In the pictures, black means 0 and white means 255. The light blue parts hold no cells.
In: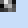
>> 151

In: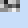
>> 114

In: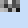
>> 49

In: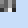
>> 95

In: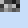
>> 196

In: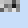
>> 111

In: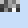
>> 94

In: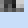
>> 50

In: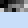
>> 13
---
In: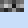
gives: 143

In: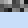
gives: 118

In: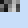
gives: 161

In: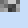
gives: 52

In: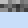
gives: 64

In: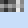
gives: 78
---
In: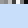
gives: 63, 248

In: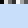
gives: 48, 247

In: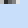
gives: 98, 229

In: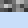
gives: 100, 200

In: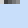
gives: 90, 210

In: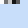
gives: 200, 250

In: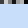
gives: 19, 207

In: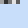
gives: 119, 226
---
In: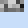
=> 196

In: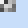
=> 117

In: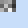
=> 101

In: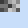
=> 120

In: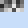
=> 40

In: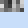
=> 220

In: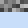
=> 119

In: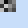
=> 56

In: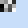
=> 0
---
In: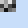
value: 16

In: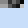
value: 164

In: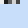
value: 29

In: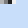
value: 124

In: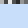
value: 69

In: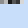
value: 188

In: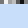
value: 243

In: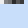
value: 127

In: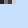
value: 120
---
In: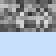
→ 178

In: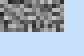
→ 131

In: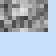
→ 91

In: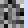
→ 60

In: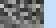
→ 126
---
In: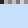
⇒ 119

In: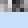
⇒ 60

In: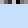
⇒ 5

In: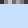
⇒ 166

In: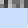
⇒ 112

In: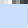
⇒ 158

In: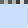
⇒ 58

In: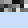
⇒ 15

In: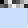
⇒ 87

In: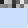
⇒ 100
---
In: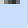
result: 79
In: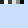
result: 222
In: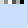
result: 87
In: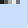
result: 174
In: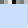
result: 152
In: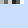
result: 38
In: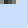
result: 78
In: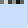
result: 148
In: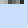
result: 107
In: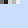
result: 212
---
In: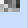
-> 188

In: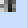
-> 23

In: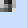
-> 62

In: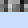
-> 177

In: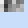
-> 141

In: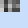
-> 152

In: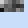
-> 89

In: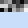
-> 20
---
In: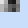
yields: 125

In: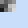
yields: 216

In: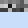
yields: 179

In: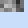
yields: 82

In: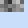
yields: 132

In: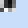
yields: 223

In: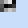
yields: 172

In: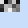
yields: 116

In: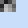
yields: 124
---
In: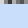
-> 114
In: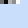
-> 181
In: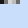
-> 214
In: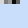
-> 154
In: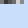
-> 109
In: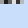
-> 224
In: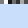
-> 51
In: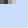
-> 58
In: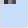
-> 48
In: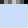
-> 138
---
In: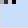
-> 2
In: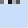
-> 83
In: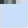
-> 203
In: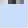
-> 122
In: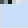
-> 229
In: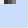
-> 127
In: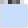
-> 253
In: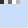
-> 183
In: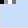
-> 118
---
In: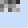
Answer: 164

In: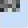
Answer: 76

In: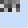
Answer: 77

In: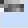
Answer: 55

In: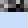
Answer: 166

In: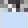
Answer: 120

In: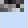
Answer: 178

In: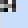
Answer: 96
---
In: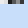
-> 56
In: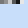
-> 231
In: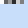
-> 127
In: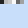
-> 161
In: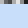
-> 30
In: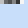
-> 245
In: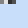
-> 80
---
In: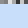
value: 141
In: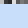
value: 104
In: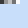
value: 151
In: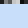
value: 89
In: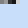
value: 128
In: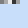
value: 158
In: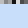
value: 133
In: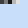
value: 124
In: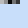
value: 113
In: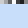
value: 138
